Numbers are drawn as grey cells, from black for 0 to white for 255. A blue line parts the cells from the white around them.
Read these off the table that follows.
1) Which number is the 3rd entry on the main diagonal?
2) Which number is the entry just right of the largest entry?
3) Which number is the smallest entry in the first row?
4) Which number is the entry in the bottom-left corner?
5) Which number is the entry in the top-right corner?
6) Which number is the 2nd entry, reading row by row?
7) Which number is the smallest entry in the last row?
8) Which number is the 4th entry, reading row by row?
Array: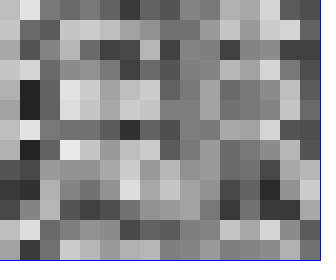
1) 132
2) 197
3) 57
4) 162
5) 78
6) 226
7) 57
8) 106

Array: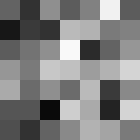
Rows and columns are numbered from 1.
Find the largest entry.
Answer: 249
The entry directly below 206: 137
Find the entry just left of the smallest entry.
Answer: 85
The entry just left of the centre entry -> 199
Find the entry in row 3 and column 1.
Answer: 92
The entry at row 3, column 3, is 143
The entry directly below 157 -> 186
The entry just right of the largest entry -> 43
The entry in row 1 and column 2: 50
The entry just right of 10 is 206
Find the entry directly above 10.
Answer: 143
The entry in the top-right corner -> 92
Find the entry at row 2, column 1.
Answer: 23
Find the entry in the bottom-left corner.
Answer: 79
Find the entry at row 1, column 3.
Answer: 143

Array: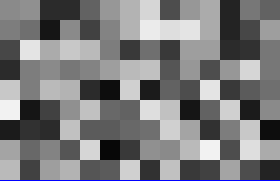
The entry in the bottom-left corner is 186
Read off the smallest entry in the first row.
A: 35
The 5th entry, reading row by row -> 98
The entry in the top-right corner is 98
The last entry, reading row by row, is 35
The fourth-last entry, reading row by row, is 65
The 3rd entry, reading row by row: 43
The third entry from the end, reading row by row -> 164
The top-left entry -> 138
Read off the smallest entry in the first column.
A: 27
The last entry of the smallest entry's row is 171
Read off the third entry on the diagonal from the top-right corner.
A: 43
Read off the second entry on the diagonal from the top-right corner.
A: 71
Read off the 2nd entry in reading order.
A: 144
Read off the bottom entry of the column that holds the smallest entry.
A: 91
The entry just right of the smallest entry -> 57
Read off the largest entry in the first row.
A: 214
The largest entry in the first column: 242
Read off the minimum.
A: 7
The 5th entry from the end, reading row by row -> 57
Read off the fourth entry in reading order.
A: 43
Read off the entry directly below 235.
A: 111
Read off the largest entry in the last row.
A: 208
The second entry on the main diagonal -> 111

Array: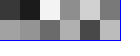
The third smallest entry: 72
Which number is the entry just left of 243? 27
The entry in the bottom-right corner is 188
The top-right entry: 121

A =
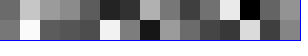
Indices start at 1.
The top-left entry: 107
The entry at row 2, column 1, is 119
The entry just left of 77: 85
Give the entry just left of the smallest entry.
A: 234
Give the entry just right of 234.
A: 0
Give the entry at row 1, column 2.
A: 198
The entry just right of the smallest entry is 100
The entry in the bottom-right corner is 133
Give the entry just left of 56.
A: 69

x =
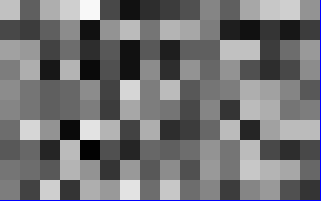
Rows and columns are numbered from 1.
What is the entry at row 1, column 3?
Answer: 174
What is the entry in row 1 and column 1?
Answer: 193
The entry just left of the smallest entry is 187
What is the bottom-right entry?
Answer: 52
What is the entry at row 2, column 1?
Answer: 72
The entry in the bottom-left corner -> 125
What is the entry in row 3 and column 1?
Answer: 161
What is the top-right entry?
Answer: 147
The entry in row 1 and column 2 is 95
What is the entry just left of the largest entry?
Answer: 207
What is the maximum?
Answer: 248
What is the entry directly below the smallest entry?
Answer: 147
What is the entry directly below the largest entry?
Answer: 17
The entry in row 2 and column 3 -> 95
